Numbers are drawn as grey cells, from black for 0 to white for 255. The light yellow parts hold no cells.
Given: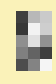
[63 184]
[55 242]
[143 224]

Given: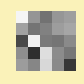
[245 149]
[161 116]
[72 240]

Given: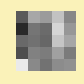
[90 167]
[41 117]
[105 113]

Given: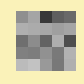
[143 165]
[175 171]
[111 140]

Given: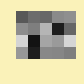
[88 108]
[141 126]
[212 19]

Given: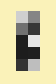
[207 133]
[113 55]
[30 229]
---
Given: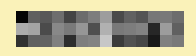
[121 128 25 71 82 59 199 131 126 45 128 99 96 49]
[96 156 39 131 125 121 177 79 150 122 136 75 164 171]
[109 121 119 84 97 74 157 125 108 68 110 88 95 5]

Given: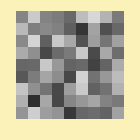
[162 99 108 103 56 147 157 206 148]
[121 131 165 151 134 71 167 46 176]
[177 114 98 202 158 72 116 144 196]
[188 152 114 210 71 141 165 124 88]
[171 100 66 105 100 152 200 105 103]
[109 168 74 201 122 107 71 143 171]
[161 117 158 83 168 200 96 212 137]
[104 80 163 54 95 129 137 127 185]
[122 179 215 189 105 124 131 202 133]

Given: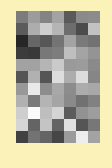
[163 237 155 70 100 115 65]
[119 85 225 100 196 100 213]
[157 146 92 212 190 251 206]
[129 113 138 165 180 122 177]
[168 172 140 168 141 233 152]
[134 220 173 221 85 177 85]
[138 156 154 202 181 162 162]
[148 164 191 125 120 57 60]
[114 122 163 116 87 102 38]
[194 75 109 181 206 173 91]
[140 138 90 163 132 156 124]

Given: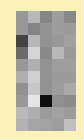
[191 158 162 165 178]
[155 162 155 174 185]
[139 144 14 229 152]
[169 157 146 199 145]
[155 155 146 207 174]
[158 158 146 175 152]
[153 184 137 213 106]
[160 152 146 183 67]
[155 157 146 132 152]
[136 157 134 184 152]

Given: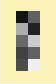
[240 76]
[98 66]
[203 105]
[34 173]
[96 19]

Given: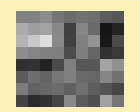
[117 161 79 90 137 70 50 42 67]
[70 83 93 112 96 108 103 98 124]
[113 134 102 106 128 119 99 110 91]
[145 164 87 86 128 75 34 50 48]
[57 50 101 126 75 127 128 133 142]
[75 24 147 128 65 137 222 200 179]
[36 22 106 134 63 135 163 158 172]
[87 92 111 113 107 118 140 130 130]
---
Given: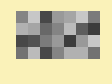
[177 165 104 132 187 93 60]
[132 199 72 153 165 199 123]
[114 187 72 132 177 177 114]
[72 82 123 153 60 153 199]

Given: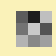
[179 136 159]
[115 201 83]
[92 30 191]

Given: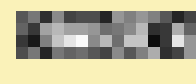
[99 56 162 184 162 162 150 110 119 138 184 47 56 173 99]
[87 119 47 138 67 77 77 37 150 128 150 128 87 37 67]
[77 119 37 119 99 110 87 67 138 87 128 173 47 67 150]
[56 25 128 196 229 250 138 184 110 196 196 13 56 229 150]

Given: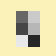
[232 39]
[103 202]
[70 183]

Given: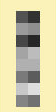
[199 222]
[176 176]
[164 188]
[154 143]
[132 113]
[122 92]
[82 50]
[71 38]

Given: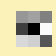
[216 207 86]
[151 161 128]
[63 0 250]

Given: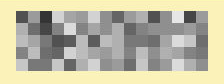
[198 120 120 198 101 176 210 143 155 110 198 131 155 219 176 143]
[188 165 120 81 92 188 92 188 176 120 120 110 165 219 198 110]
[176 110 70 131 219 131 165 143 176 101 131 143 143 143 155 131]
[131 188 110 101 210 188 165 155 176 131 188 143 176 165 131 120]
[81 155 52 210 165 155 210 143 101 155 176 81 143 230 70 155]
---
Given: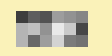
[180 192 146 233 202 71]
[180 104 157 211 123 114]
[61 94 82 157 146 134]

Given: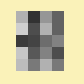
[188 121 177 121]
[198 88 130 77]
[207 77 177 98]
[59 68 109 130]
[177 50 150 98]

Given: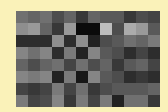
[142 153 100 56 153 11 11 189 77 171 153 89]
[133 122 133 34 122 23 133 89 77 45 56 45]
[133 112 133 45 122 34 133 89 77 45 68 45]
[112 100 112 77 100 56 100 89 89 56 77 68]
[100 77 100 112 68 112 77 100 56 89 100 68]
[122 68 77 133 56 122 68 122 34 112 112 56]
[68 56 68 122 68 112 56 77 89 89 89 100]
[45 45 45 142 45 142 34 77 89 112 100 122]

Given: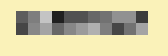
[70 135 164 103 135 155 176 126 70 114 164]
[93 126 196 32 81 81 103 114 145 145 60]

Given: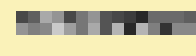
[148 127 136 202 158 118 169 84 180 40 180 127 51 136 136]
[72 95 169 148 72 118 148 84 72 61 40 106 106 106 95]

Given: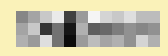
[164 200 53 114 22 176 94 104 125 145 134 145]
[134 164 200 234 64 154 245 212 200 222 188 188]
[176 154 222 114 11 154 188 164 176 145 212 176]
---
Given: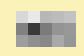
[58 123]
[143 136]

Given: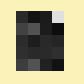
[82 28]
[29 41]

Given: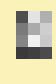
[170 206]
[240 201]

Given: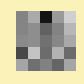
[142 98]
[142 113]

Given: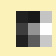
[147 254]
[92 200]

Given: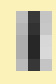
[50 199]
[39 215]

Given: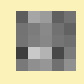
[124 137]
[127 135]
